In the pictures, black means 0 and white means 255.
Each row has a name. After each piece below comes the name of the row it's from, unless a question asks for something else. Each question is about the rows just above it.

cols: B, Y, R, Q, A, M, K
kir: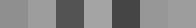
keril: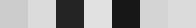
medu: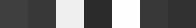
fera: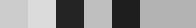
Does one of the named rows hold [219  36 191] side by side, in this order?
yes
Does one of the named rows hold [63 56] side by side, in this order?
yes
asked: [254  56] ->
medu
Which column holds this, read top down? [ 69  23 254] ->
A
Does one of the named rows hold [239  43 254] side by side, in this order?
yes
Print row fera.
[204 219  36 191  30 179 179]

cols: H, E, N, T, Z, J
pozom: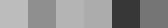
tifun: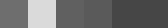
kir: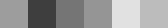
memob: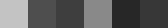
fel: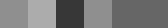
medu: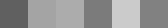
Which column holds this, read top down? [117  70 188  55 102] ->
J
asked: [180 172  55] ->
pozom
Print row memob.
[195  78  62 137  39  55]
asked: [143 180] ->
pozom
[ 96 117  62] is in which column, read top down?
N
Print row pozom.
[188 143 180 172  55 117]
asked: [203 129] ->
medu

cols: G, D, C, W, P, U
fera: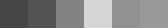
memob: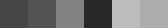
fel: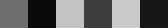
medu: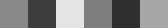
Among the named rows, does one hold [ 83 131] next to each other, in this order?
yes
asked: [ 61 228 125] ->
medu

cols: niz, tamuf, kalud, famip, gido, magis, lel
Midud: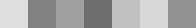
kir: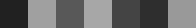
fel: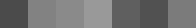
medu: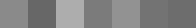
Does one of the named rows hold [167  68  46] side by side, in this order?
yes
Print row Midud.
[222 130 160 109 193 215 146]
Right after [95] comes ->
[81]

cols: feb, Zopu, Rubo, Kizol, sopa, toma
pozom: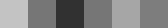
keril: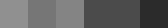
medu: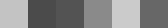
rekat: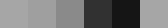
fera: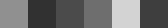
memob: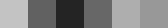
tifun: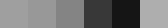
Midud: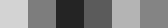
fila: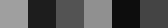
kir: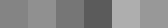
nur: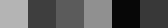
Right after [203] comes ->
[103]
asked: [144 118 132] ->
keril
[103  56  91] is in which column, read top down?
Kizol
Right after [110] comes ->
[211]

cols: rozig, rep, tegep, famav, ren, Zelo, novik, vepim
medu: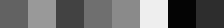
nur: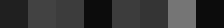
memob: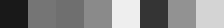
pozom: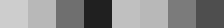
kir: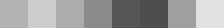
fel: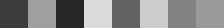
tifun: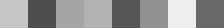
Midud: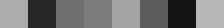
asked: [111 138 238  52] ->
memob
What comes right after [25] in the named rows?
[117]
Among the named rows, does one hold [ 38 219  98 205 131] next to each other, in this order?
yes
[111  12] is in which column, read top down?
famav
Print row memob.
[ 25 117 111 138 238  52 146 212]
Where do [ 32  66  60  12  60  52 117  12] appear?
nur

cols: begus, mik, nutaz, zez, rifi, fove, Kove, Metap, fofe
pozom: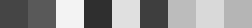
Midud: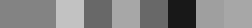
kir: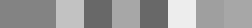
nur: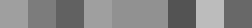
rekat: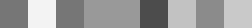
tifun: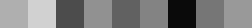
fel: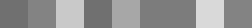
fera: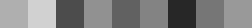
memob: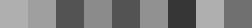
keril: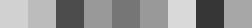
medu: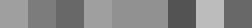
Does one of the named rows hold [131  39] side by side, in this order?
yes
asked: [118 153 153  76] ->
rekat
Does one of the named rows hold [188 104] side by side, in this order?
yes
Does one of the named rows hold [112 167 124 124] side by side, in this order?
yes
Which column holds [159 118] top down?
begus

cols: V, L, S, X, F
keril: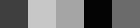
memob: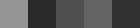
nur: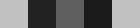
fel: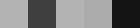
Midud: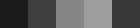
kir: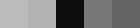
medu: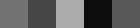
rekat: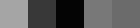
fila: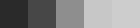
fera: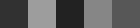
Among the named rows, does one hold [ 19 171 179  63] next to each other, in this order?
no
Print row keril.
[ 63 199 165   4 107]
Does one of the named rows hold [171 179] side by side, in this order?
no
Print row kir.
[187 179  12 120 100]

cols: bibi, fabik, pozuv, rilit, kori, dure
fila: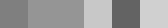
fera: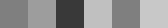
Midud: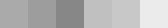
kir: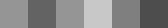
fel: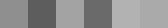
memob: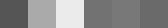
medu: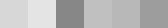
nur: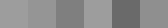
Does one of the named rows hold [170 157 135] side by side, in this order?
yes
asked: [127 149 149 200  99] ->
fila
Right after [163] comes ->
[106]
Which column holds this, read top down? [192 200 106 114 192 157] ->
rilit
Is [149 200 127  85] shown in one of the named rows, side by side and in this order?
no

